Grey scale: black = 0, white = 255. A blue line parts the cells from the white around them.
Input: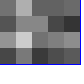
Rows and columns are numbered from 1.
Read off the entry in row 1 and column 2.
175
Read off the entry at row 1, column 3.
98
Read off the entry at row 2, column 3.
135
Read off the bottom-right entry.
90
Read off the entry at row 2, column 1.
84
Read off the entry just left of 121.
71

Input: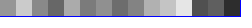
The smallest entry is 45
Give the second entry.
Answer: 203
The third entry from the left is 137
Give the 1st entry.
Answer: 150

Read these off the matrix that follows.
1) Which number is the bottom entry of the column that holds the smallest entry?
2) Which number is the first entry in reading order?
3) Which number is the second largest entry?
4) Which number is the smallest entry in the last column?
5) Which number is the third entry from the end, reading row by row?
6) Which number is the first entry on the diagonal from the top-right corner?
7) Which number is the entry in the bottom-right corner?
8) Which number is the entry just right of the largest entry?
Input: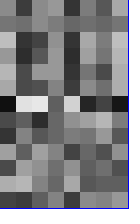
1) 67
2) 139
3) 225
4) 22
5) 139
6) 168
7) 152
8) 95

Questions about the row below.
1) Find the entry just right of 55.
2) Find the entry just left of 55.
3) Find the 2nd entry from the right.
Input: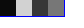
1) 119
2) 210
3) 55

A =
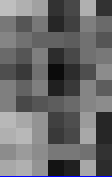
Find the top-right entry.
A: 50
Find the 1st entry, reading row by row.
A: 191
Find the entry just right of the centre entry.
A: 57
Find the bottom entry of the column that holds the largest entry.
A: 168
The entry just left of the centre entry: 127
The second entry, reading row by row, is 176
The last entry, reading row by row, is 44
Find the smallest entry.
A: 11
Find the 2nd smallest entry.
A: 19
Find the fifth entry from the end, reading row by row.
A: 147
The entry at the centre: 32
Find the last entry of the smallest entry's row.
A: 140
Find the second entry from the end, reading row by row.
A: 168
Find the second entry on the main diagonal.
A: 85
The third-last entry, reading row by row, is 32
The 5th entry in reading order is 72
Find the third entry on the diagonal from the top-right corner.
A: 93
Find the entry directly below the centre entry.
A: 93
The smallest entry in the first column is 78
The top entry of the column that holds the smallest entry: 50

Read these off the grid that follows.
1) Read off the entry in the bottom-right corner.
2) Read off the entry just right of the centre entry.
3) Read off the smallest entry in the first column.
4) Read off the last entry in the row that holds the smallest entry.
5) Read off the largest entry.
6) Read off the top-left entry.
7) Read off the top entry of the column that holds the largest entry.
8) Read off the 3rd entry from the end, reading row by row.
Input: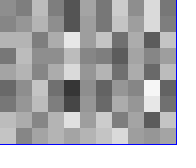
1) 164
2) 180
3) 105
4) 99
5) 246
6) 142
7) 218
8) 158

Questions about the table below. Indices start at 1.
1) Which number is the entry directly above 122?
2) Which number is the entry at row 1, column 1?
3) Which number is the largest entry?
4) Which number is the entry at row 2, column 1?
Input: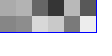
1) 185
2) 171
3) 237
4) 134

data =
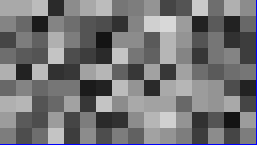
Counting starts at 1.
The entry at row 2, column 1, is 132
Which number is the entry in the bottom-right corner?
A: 125
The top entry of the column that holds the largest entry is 69
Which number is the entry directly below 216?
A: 182
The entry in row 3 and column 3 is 97
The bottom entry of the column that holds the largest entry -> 148
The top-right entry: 140
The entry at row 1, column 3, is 188
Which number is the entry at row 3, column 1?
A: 69
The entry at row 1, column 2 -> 169
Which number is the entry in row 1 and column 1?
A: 169
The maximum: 216
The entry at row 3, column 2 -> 125
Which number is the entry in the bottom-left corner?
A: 125
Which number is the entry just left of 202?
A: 84
